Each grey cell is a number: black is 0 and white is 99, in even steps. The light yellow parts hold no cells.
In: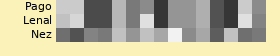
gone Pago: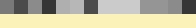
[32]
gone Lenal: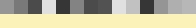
[83]
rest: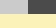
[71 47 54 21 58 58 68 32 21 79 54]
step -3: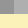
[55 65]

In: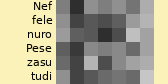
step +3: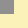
[59]
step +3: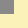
[56]
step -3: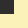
[15]
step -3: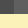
[27 34]

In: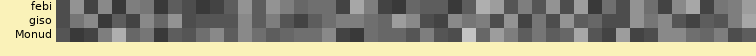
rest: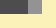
[46 53 33 26 36 33 49 65]
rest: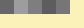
[36 40 65 33 26 61 26 30 53 53 43 40 49 30 36]
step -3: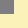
[46]

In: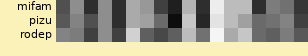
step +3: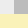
[95 76]
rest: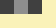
[81 37 28 37 73 44 95 66 77 41 37 48 34]
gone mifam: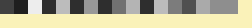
[21]

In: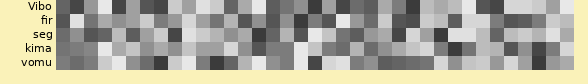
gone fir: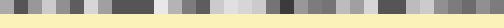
[30]
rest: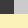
[90 48 23 39 70 90 56 48 90 27 83 87 48 56 36 39 42 45 83 56 76 79 59 83
 62 23 59 66]
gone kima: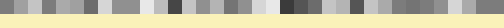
[52]
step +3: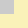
[82]

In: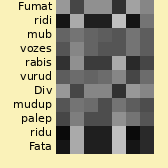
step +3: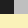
[15 77]
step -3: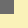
[39]
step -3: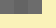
[39 36 39]
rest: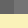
[39 36 33 45 36]
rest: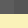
[45 36]
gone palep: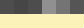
[49]

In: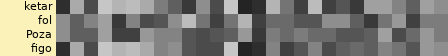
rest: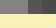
[33 37 59 22 48 41 48 41 41 33 33 37 62 29 41 59 48]
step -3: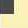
[26]
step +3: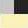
[80 17]
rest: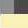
[77 14 18 70 45 25 73 25 33 22 62 62 51 37 62 55]
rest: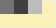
[25 33 22 62 62 51 37 62 55]
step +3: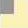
[62]

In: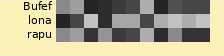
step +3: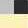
[78 20]
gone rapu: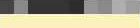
[23]
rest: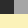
[64 27 67 75 67 75]
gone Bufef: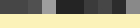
[67]
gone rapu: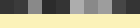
[57]
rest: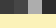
[53 20 20]

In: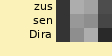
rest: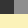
[67 16]
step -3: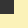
[17]
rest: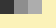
[16]
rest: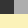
[63 30]
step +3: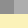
[58 70]
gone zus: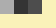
[63]
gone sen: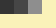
[59]

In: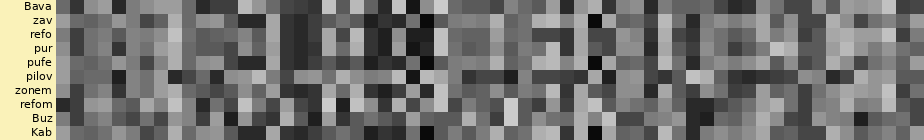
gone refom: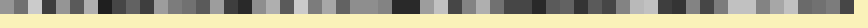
[31]
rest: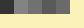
[65 48 58 24 35 65 68 61 61 75 24 48]
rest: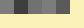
[51 48 55 75 44 35 38 41 51 35 65 20 16 24 65 27 72 20 12 55 12 12 75 41
 38 38 61 41 44 27 27 20 65 27 27 58 51 20 68 27 20 51 44 35 41 65 48 58
 24 35 65 68 61 61 75 24 48]
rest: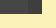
[20 65 12 55 58 27 20 35 75 68 38 20 16 20 24 27 55 51 16 27 68 58 61 35
 35]
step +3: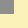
[58]

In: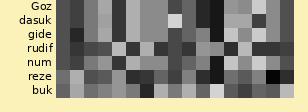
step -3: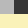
[69 18]
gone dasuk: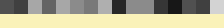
[62]
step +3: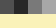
[34 18 50 68]

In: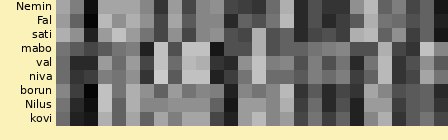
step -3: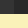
[17 13]
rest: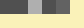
[38 45 49 52 31 31 68 27 20 75 52]
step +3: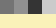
[48 59 23 82]

